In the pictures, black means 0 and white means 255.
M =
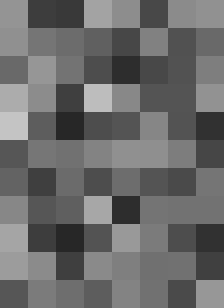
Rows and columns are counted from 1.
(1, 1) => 148
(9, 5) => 153
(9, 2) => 61
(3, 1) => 105
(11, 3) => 110
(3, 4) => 77
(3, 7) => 82
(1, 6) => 72
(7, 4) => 77
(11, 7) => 74
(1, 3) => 57
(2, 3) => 108
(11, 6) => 113
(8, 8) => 114
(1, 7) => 139
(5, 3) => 39
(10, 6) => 112
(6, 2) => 118
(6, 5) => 144
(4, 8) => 146
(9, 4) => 83
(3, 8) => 126
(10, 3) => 63
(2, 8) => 105
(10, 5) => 127
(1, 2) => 61
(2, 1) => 144

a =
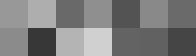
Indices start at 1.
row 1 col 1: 152
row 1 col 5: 83
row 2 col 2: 55
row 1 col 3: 105
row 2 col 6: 97

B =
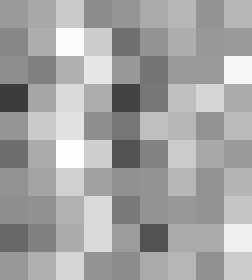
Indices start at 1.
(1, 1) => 155
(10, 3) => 213
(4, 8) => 213
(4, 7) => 191
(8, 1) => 143
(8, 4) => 217
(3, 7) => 154
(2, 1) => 135
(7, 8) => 146
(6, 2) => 171
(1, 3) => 202
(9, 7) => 170
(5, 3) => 226
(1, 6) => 170
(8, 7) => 152
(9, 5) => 156
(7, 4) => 160
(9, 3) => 171
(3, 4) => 231
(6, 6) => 131
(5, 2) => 202
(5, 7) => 182
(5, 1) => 149
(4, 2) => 167
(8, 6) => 147
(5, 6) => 191

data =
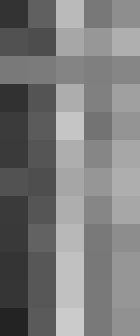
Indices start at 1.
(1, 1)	51
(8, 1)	58
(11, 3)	193
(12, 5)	145
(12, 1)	35
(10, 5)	150
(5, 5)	148
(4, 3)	173
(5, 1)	59
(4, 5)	160
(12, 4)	121
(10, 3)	193
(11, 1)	53
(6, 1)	58
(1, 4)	120

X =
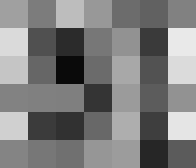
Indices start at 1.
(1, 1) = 160
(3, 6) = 82
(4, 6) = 92
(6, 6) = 38
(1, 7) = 129
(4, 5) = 155
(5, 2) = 59
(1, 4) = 152
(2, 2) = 80
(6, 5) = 156
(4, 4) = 52

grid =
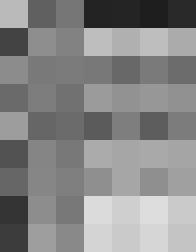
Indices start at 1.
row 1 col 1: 186
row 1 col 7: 41
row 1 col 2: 96
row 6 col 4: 171
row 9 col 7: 196
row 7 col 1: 102
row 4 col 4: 155
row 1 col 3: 118
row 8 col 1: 52
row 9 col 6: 214
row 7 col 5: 166
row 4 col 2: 125
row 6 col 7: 165
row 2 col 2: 142
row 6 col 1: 82
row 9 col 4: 212
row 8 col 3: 120
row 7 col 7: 160

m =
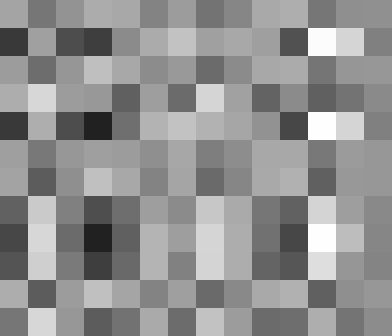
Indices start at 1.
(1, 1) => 164
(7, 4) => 192
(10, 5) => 105
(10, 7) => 129
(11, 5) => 165
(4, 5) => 96
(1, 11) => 174
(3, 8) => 107
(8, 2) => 202
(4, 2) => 215
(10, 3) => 122
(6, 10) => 168
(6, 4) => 159
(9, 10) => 113
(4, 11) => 139
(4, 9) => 161
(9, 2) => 215
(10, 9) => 173
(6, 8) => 126
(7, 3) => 143
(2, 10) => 159
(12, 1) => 118
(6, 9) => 141
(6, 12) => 120
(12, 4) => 92
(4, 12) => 96
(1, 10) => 169
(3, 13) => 150
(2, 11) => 81
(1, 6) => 131
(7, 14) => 151
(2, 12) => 252
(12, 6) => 170
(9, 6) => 180
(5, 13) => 213
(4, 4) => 152
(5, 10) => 146

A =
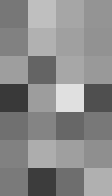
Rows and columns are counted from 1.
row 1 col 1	119
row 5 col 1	112
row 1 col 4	148
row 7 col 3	110
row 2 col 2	177
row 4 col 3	224
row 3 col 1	158
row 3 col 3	167
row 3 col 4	153

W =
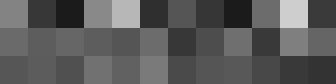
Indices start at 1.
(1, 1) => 131
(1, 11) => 206
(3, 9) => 88
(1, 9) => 27
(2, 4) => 93
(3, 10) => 72
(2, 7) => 55
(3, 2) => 92
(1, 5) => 183
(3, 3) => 80
